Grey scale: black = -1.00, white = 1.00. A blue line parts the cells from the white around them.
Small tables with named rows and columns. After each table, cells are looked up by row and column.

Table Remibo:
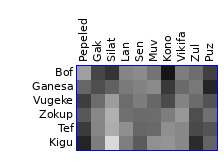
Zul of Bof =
-0.14
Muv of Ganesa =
0.08
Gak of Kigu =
-0.02
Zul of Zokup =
-0.39
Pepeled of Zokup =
-0.31
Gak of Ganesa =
-0.39
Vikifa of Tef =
0.07
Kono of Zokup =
-0.02

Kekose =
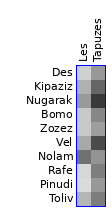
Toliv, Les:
0.42
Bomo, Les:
0.58
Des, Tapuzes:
0.19
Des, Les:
0.63
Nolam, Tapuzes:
0.15
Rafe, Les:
0.69
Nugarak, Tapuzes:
-0.55
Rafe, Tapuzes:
-0.01
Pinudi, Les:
0.72
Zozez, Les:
0.58
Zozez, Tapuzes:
0.24
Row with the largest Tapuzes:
Zozez

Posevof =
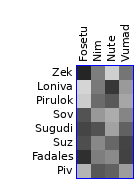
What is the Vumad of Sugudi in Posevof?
-0.24
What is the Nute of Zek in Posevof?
0.62
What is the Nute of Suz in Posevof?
-0.19
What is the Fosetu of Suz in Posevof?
-0.39
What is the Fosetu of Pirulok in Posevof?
0.60
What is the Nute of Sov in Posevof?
0.35
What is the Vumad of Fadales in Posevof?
-0.48
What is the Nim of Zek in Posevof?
-0.02
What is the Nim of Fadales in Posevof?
-0.01
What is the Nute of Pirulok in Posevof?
-0.30
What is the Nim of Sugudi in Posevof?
-0.36
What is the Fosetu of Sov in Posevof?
-0.35
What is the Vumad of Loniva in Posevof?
0.21
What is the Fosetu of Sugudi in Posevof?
-0.46
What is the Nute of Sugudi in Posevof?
0.27
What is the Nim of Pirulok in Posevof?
-0.16

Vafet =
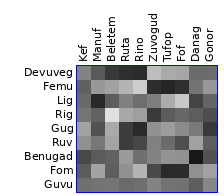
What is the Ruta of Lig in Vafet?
0.00
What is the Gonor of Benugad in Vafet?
-0.36
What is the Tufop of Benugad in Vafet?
0.16
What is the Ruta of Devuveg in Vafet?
-0.63
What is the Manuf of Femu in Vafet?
0.19
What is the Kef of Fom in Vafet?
-0.29
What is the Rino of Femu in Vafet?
0.60
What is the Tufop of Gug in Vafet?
0.23

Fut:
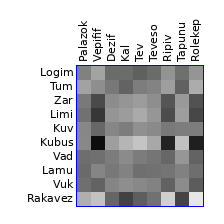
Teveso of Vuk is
0.02
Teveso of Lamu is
-0.11
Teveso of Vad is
-0.08
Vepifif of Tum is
0.11
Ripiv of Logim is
0.15
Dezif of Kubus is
0.24
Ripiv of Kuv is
-0.05
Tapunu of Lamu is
0.01
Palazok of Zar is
-0.05
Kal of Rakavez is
-0.48
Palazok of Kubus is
0.07
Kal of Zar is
0.17
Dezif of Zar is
0.10
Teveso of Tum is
0.03
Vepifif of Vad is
-0.12
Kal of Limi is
0.22
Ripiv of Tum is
0.24
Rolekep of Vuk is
-0.28

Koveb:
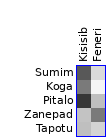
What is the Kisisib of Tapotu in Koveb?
0.50
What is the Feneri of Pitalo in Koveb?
0.50
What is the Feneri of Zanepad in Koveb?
-0.04
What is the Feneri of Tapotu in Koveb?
0.66
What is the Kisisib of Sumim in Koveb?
-0.31
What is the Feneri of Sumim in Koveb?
0.71
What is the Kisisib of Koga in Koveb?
-0.04
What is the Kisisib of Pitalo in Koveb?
-0.58
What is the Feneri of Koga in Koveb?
0.92
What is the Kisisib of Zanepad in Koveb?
0.53
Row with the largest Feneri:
Koga

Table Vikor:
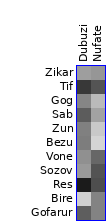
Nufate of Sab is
0.27
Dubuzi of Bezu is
-0.02
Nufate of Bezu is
0.66
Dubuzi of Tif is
-0.56
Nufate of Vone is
-0.19
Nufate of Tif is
-0.34
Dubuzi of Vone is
0.13
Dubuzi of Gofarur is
-0.26
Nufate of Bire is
0.03
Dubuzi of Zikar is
0.24
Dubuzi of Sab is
-0.28
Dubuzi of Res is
-0.79
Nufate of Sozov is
-0.35
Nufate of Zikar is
0.18
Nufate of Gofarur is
0.03
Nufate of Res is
-0.39
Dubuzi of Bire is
0.63
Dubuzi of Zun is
0.00
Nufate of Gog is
0.46
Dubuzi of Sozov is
0.20

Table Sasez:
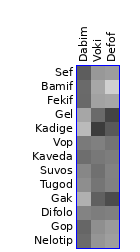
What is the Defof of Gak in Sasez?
-0.40
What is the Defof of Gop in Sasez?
0.21
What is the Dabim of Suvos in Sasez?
0.06
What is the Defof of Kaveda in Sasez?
-0.02
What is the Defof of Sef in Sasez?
0.23
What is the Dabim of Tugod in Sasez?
0.11

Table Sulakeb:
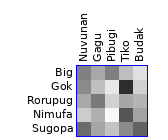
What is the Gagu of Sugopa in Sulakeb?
0.30
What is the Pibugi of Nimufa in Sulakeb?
0.95
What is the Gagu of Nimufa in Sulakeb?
0.38
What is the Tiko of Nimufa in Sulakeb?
-0.33
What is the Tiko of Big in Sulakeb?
0.49
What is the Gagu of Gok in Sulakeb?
0.50
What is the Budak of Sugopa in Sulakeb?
-0.22
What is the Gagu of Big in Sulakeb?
0.32
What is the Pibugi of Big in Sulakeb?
0.00
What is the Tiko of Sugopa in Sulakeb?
0.10
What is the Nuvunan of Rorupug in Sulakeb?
0.32
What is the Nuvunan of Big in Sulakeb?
0.01
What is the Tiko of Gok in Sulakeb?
-0.65
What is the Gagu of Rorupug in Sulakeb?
-0.05
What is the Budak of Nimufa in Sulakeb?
0.28
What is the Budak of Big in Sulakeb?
0.76
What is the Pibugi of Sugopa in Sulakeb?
0.53

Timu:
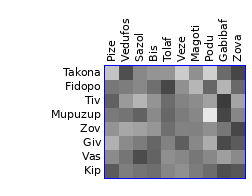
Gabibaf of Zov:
-0.07
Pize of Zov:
0.15
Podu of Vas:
0.07
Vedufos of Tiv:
0.21
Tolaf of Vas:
0.12
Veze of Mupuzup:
-0.03
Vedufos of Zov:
0.31
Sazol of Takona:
0.07
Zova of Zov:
-0.44
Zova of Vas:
0.08
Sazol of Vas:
-0.40
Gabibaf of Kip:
-0.38
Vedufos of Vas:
-0.08
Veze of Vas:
0.06
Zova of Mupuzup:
0.06
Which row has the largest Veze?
Takona

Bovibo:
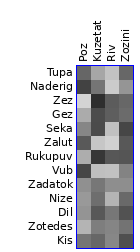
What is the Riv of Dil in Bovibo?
-0.07
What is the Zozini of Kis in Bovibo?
-0.38
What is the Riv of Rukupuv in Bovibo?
-0.32
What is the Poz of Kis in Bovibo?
-0.08
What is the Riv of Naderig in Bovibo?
0.59
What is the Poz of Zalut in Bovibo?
-0.30
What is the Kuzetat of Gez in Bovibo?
-0.40
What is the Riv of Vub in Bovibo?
0.51
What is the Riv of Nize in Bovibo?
0.41
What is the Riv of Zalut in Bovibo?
0.64
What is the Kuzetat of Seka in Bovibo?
-0.41
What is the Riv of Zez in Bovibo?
-0.28
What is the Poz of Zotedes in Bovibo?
0.41

